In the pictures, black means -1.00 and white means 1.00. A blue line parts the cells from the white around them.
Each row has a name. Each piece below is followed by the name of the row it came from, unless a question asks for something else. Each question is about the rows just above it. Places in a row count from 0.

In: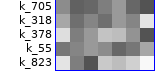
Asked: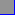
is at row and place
k_378, 5
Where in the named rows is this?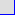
k_378, 0
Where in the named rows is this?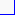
k_823, 6
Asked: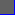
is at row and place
k_705, 1
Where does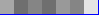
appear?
k_318
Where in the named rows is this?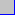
k_378, 3

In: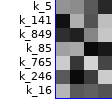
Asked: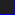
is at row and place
k_849, 1
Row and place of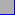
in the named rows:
k_141, 1
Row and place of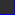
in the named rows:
k_849, 0
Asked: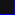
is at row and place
k_141, 0
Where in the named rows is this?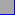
k_85, 1
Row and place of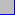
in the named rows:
k_141, 3
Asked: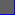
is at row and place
k_16, 2

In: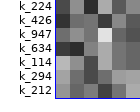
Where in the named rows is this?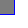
k_212, 2
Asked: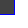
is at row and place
k_212, 3
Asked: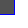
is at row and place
k_947, 5
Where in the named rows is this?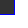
k_426, 0
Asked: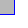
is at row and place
k_114, 0
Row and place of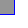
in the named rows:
k_212, 0

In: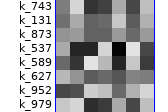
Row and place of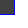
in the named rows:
k_743, 3
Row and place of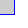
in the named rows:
k_952, 2
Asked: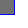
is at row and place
k_131, 0
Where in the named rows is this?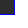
k_979, 2

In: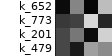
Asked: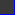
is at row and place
k_773, 0
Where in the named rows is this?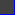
k_773, 1
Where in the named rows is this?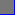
k_201, 1
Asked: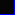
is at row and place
k_652, 2
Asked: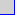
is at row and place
k_201, 3

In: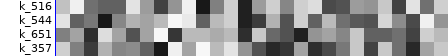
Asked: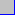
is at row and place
k_516, 0
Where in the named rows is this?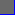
k_651, 15
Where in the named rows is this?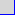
k_544, 23
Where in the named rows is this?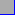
k_651, 11
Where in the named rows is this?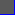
k_544, 21
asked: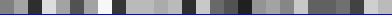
k_651

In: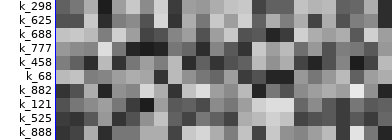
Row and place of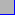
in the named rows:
k_298, 18
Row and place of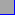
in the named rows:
k_68, 6
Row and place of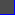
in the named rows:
k_121, 10
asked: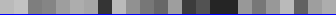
k_68
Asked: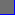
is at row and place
k_777, 17

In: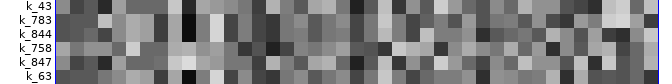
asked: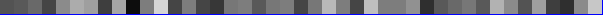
k_844
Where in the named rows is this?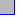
k_844, 23
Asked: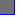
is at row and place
k_847, 7
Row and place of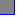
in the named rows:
k_758, 17
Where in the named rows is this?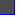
k_783, 35
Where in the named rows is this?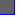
k_783, 26

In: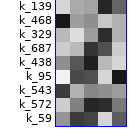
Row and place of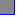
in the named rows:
k_543, 2
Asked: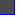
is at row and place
k_95, 1
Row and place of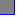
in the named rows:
k_572, 1
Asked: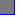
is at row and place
k_572, 4
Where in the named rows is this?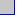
k_468, 3
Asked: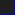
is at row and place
k_438, 2

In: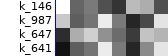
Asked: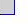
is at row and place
k_647, 2
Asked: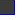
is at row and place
k_647, 5
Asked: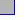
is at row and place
k_647, 7
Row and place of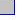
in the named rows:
k_647, 6

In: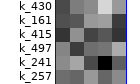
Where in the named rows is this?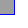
k_161, 3
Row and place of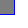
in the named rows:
k_430, 1
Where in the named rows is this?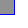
k_415, 1
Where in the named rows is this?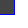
k_415, 2
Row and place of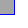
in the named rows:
k_241, 1
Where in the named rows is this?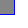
k_497, 0

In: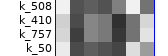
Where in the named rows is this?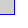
k_410, 0
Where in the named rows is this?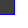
k_757, 1
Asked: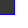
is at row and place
k_757, 4
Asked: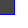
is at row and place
k_50, 4
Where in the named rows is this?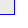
k_50, 0

